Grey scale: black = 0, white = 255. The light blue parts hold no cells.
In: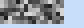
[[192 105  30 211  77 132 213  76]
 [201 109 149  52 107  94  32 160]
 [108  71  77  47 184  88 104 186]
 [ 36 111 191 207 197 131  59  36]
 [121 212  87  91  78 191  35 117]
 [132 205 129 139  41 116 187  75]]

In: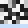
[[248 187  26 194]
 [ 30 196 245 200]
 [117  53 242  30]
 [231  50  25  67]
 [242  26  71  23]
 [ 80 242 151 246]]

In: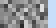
[[167  84 146 167 150 122]
 [110 185 104 134 126 221]
 [140 141  84 209 157 222]
 [136 139 180  73 185  87]
 [139 127 140 130 142  73]
 [122 120 110 206  71 168]
 [ 67 166 132 206  87 169]]

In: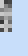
[[202  70]
 [201  99]
 [130 157]
 [200 191]
 [115 139]
 [ 55 111]
 [203 183]
 [ 72  88]]

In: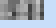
[[164 110 109 148 148 103]
 [151 113 148 175 131  87]
 [151 114 155 173 132  98]
 [170 172 120 131 135  66]
 [151 117 153 170 136  94]]

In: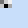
[[115 241]
 [202 167]]

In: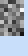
[[155  57 160]
 [ 82 196  90]
 [138 114 131]
 [ 94 139 172]
 [ 92 157 104]
 [196 172 121]
 [ 90 135 103]
 [149  42  69]
 [116 138 129]]
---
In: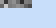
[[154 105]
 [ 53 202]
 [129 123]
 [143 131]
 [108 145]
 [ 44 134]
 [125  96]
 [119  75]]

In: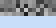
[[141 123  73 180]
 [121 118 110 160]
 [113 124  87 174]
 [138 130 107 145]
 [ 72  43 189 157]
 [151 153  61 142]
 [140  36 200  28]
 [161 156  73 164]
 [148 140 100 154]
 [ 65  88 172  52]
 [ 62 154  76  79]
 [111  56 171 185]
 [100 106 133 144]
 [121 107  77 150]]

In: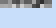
[[122 170]
 [120 173]
 [153 165]
 [ 86 208]
 [ 75 133]
 [135 205]
 [ 92 168]
 [ 95 165]
 [163  79]
 [ 75  61]
 [ 46 205]
 [104 152]
 [110 149]]

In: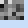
[[219  15  89 151 121]
 [ 88 118 115 140  39]
 [217 137 168 168 127]
 [135 120 144  44 128]
 [139  72  63 158  85]
 [142 107  86 156  33]]

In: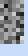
[[135 182  86 124 201 126  84 158 124 127 156]
 [116  17 150 153  40 104 169  68 171 166  90]
 [ 91  99  89 136 139  99 159 156 156 104  93]
 [126 141 131 203 144 159 160 114 182 110 162]
 [147 178 124  52 164  65  69 193  76  31  83]
 [174 104 159  35  98 142  36 109  67 219 189]]

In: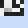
[[ 29  34 239 239]
 [240 234 172  34]
 [239 234 184  34]
 [ 34  36 243  32]
 [243  34 241  30]
 [ 43 241  33  42]]

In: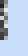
[[ 65  34 121  65 209  65  65 103  65  60]
 [136 174 232 174 115 181 227  94  87 175]]
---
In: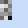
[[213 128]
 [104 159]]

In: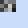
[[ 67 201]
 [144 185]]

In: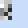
[[197 110]
 [179  35]]

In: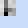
[[121 205]
 [ 65 123]]

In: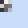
[[109 120]
 [101 183]]

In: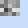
[[133 197]
 [ 61 127]]

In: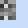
[[217  78]
 [124 120]]
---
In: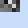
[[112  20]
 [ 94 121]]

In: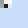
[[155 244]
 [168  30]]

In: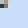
[[189 156]
 [ 55 125]]

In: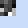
[[ 82 108]
 [ 27  74]]

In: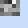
[[113  74]
 [163 185]]

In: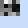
[[109 244]
 [112   7]]

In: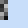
[[123  81]
 [ 43 192]]

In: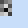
[[ 78 121]
 [138 219]]

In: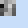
[[181 142]
 [ 15 142]]
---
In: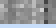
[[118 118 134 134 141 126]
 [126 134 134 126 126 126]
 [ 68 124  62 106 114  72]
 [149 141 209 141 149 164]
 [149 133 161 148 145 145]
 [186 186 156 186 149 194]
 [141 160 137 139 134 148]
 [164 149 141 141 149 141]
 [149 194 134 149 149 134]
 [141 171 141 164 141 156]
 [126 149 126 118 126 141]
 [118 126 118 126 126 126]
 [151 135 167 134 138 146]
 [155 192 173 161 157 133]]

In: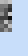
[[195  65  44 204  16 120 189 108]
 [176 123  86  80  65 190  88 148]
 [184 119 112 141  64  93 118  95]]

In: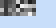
[[ 60 179  60 141]
 [ 29 193 125 240]
 [122 219 122 156]
 [ 56 240  73 154]
 [212  28 211 101]
 [ 99 114 106 141]
 [ 78  93 150  93]
 [ 59  59  54  59]
 [ 99  99 194  99]]

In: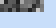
[[143 120 126]
 [ 63  81 194]
 [101  42  73]
 [116 130  32]
 [112 118  88]
 [166 112  85]
 [ 31  53  39]
 [ 89  67 102]
 [ 93  92  37]
 [ 35  91  88]
 [185  79  64]]

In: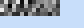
[[ 80  50  92  77]
 [183 129  89 129]
 [129 133 157  33]
 [158 156 109  89]
 [139  53 117  97]
 [129 156  42  69]
 [ 65 126 184 100]
 [ 16  70  94 157]
 [205 167  81  28]
 [ 14  28  71 170]
 [228  73  77  41]
 [124 199 170  47]
 [ 68   1  79 147]
 [216 125 119  94]
 [ 85 156 235  64]]

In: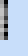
[[  6  62 112 112  62 110   6 112   6  68]
 [157 176 195 194 176 196 159 194 158 169]]
